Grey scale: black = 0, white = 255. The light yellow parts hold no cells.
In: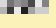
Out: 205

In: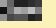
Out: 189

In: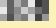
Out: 111

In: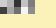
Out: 244

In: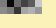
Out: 177

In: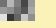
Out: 86
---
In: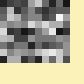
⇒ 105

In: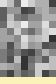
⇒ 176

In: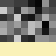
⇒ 145

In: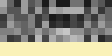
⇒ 86

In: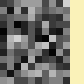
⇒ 58

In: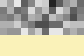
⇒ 176

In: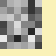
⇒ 54
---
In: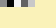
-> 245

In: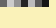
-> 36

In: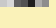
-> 83

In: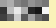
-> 173

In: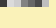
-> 130

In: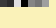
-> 2

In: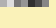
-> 149

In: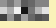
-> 21

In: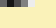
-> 75
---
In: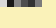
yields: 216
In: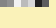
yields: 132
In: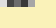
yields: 223
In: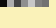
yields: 10
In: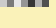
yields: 203
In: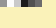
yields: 149
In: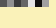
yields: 85
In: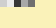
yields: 207
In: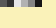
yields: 88
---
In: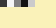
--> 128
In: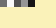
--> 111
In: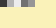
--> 150
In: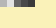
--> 101
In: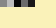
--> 107
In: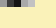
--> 155
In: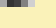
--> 129
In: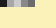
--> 137
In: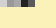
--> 153
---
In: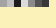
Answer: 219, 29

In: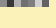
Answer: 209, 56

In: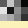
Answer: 227, 7

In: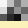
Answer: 246, 16

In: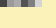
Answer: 213, 68

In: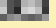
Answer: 216, 39

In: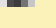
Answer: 226, 61
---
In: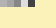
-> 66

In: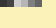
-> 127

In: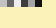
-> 164

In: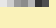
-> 182

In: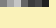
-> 60

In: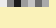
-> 196

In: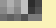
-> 45

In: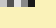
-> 25

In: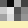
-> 204
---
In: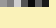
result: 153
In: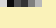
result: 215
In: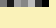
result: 121
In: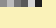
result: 142
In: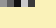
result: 149
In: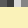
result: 90
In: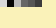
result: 216
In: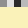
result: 143
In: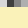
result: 215
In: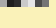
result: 169
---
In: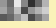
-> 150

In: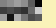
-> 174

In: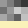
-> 96

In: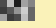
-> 75

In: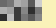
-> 59

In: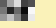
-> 136

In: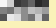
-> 220

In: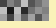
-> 176

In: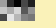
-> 183

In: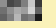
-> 183
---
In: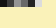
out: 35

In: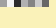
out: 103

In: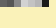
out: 86

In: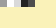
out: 77

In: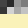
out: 54

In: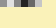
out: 104

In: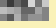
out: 73
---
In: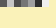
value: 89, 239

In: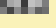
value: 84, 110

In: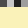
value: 75, 157

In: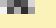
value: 188, 158

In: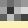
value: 136, 66

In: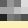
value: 96, 81

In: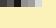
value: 62, 219
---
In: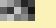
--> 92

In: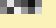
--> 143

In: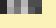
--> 38

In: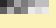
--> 97

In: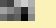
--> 162

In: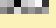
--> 137

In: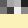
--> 121

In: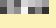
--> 62

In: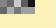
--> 103

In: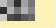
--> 46
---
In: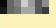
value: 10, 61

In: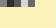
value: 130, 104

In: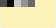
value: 79, 105

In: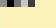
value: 143, 61

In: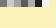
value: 119, 244

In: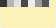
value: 55, 85

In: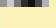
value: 148, 178

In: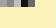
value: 162, 105
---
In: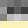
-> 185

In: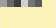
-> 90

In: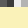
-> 179

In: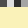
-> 164

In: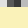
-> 187

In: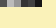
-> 22
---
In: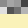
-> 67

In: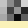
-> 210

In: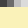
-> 219

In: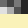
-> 37

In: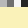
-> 37

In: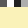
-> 173

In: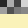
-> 212

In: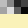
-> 67

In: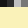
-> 119
